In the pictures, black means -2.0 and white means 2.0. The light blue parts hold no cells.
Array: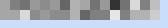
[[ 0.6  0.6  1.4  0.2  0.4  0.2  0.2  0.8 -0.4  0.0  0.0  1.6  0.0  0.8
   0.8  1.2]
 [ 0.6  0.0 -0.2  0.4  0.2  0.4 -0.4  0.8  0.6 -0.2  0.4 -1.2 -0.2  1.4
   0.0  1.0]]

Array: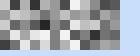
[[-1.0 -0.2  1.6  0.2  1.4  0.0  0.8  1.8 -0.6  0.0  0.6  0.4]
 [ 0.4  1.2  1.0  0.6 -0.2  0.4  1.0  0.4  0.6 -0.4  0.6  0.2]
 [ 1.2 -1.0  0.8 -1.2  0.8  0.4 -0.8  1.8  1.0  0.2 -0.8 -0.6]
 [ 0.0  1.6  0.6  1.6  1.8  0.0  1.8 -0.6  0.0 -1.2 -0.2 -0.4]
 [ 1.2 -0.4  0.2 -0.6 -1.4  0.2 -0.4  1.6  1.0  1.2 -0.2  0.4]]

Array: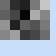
[[ 0.3 -1.5 -0.5 -0.7 -0.1]
 [ 0.1  0.5 -1.1 -0.9 -0.3]
 [-0.3 -1.3 -1.5 -0.1  1.1]
 [-0.5 -0.9 -1.9  0.7  0.1]]

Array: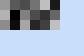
[[ 0.2 -1.8  0.6 -1.4 -1.0  1.0]
 [ 0.8 -2.0  0.0 -0.8 -1.2 -0.4]
 [ 0.4 -0.6 -0.8 -0.2  1.0 -1.6]]

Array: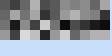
[[ 0.4 -1.0  1.4  1.0 -1.4  0.4  1.2 -0.4  0.4  0.8  0.8]
 [-0.2 -1.6  0.2 -1.0  1.2 -0.2 -1.8 -0.8 -1.2 -1.6 -1.8]
 [-0.4  0.6 -0.2  0.6 -1.2 -0.6  0.4  0.8  0.2  0.0 -1.2]
 [-0.6 -1.0 -0.4  0.8 -0.8 -0.6  0.2  0.0  0.2 -0.4  0.6]]

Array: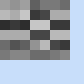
[[ 0.9  0.7  1.1 -1.1 -0.9  0.7  0.7]
 [ 0.7  0.7  0.7 -0.9 -0.9  0.9  0.9]
 [ 0.5  0.3  0.5 -0.5 -0.1 -0.1 -0.3]
 [-0.1  0.1  0.1 -0.3 -0.3 -0.1  0.1]
 [-0.3 -0.7 -0.5  0.3  0.9 -0.9 -1.1]
 [-1.3 -1.1 -1.3  1.1  1.1 -1.1 -1.1]]

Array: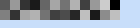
[[ 0.0 -1.2  0.6  0.8 -0.2 -1.0 -0.8 -1.4  1.0 -1.6  0.2  1.0]
 [-0.6  0.4 -1.2 -1.6 -0.4  0.6 -0.2  0.8 -1.0  0.4  1.2 -2.0]]
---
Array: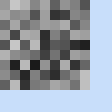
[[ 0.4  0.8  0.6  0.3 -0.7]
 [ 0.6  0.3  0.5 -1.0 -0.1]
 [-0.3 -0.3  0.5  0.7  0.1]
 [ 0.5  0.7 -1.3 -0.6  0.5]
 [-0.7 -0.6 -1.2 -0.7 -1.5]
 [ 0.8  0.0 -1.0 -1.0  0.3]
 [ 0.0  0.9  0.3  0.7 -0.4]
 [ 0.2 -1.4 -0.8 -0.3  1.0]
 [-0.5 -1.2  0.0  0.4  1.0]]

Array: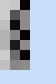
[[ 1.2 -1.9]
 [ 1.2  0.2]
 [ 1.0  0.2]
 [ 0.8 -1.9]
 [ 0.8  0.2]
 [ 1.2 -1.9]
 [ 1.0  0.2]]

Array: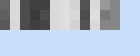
[[-0.4 -0.8 -1.0  1.5 -0.7  0.4]
 [-0.5 -0.8 -0.8  1.5 -0.8 -0.1]
 [-0.6 -0.8 -0.9  1.5 -0.7  0.1]]

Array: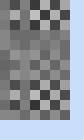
[[-0.2  0.0  0.8  0.6]
 [ 0.0 -0.2 -1.1 -0.9]
 [-0.1 -0.1  0.8  0.6]
 [ 0.1 -0.3  0.0  0.0]
 [ 0.1 -0.3 -0.2 -0.3]
 [-0.3  0.1 -0.4 -0.3]
 [-0.4  0.1  0.3  0.2]
 [-0.3  0.1 -0.4 -0.3]
 [-0.1 -0.2  0.7  0.5]
 [ 0.0 -0.2 -1.0 -0.8]
 [-0.3  0.0  0.8  0.6]
 [ 0.1 -0.3 -0.5 -0.5]]

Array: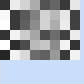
[[-1.2  1.3 -0.7 -1.1]
 [ 1.9 -0.6  1.3  1.6]
 [ 2.0 -0.5  1.3  1.7]
 [-1.2  1.2 -0.8 -1.0]
 [ 2.0 -0.8  1.1  1.8]
 [-1.4  1.4 -0.5 -1.1]]

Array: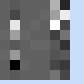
[[-0.5 -0.5 -0.5 -1.4]
 [-0.5 -0.5 -0.4  1.7]
 [-0.5 -0.5 -0.5 -0.9]
 [-0.4 -0.4 -0.5 -0.2]
 [-0.5 -0.5 -0.4 -1.2]
 [-0.4 -0.5 -0.5 -0.6]
 [-0.5 -0.4 -0.5 -1.1]
 [-0.5 -0.5 -0.5 -0.9]]

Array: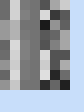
[[-0.3 -0.1 -0.7  1.2]
 [-0.3  0.0  1.4 -0.6]
 [ 0.4 -0.2 -1.6 -0.5]
 [ 0.4 -0.1 -0.6  0.6]
 [-0.4  0.0 -0.7  0.6]
 [-0.3  0.0  1.4 -0.7]
 [ 0.3 -0.1  1.2  0.7]
 [-0.4 -0.1  1.5 -0.3]
 [ 0.3 -0.2 -1.3 -1.5]]

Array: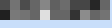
[[-0.8 -0.8  0.1 -0.3 -0.9 -0.4]
 [-1.5 -0.2  1.5 -0.4  0.2 -0.2]]
